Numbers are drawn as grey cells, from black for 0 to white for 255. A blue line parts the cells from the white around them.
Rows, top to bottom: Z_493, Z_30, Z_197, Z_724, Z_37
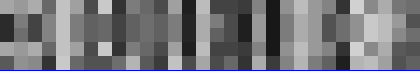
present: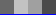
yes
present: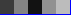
no
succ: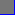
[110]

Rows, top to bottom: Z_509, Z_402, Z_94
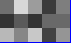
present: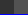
no
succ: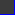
[126]
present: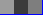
yes

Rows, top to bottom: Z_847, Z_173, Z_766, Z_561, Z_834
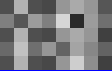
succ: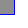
[64]
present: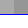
yes
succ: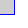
[142]

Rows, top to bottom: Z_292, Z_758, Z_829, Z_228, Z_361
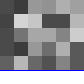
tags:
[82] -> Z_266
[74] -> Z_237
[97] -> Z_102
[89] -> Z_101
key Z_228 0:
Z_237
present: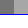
yes
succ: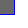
[82]
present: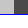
yes
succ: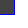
[212]
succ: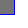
[167]

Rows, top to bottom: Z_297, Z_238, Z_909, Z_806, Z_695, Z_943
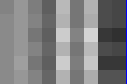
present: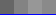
no
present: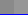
yes

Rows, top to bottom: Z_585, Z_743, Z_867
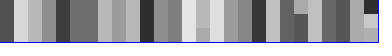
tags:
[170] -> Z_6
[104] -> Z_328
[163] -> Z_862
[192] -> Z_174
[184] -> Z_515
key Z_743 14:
Z_515
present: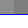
yes
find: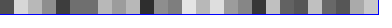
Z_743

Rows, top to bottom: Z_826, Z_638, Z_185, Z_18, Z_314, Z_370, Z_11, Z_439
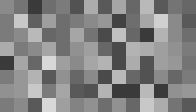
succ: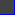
[110]
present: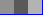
no
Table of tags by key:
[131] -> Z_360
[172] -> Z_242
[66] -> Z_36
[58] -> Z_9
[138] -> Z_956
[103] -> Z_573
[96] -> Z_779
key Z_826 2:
Z_9
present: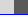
no
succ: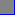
[145]
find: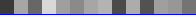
Z_314
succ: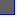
[159]

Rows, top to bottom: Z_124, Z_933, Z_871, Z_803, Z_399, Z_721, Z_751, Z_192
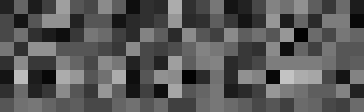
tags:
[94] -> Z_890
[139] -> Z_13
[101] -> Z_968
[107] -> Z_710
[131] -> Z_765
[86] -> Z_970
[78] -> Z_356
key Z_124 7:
Z_13
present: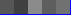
yes
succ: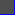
[101]

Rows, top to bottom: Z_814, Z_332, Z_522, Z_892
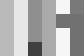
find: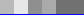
Z_332
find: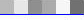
Z_522

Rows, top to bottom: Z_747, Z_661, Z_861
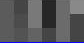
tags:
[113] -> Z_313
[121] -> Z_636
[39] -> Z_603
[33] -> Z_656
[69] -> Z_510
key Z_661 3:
Z_603
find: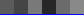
Z_747
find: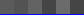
Z_861
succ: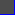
[121]
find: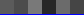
Z_661
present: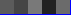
no

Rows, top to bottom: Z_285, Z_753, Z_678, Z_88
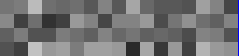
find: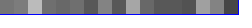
Z_285
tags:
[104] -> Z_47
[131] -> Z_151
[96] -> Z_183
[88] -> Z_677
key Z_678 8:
Z_47
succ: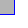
[153]
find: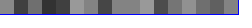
Z_753
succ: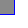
[64]

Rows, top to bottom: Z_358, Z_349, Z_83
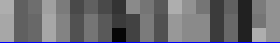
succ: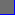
[160]
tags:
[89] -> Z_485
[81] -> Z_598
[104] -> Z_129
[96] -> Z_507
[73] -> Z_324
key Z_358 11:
Z_485

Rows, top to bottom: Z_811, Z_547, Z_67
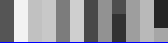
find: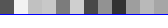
Z_67
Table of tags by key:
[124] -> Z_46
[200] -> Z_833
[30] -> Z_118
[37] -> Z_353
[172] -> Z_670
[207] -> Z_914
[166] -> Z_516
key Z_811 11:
Z_353
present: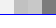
yes
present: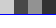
yes

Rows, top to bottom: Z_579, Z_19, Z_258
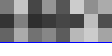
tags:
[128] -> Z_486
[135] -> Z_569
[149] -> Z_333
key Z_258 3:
Z_569
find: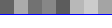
Z_258
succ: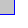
[70]
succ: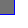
[135]

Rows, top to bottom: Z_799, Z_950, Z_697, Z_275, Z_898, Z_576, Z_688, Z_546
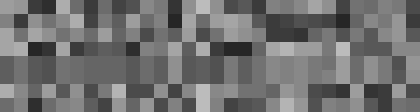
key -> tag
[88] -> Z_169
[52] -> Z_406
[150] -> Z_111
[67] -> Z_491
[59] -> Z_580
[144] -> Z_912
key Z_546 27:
Z_580
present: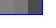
yes
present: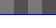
no
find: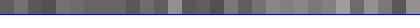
Z_576
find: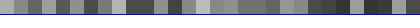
Z_688

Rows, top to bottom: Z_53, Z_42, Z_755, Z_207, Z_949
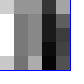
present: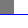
no
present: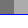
yes

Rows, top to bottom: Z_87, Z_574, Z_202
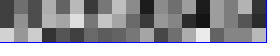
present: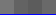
no
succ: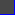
[111]

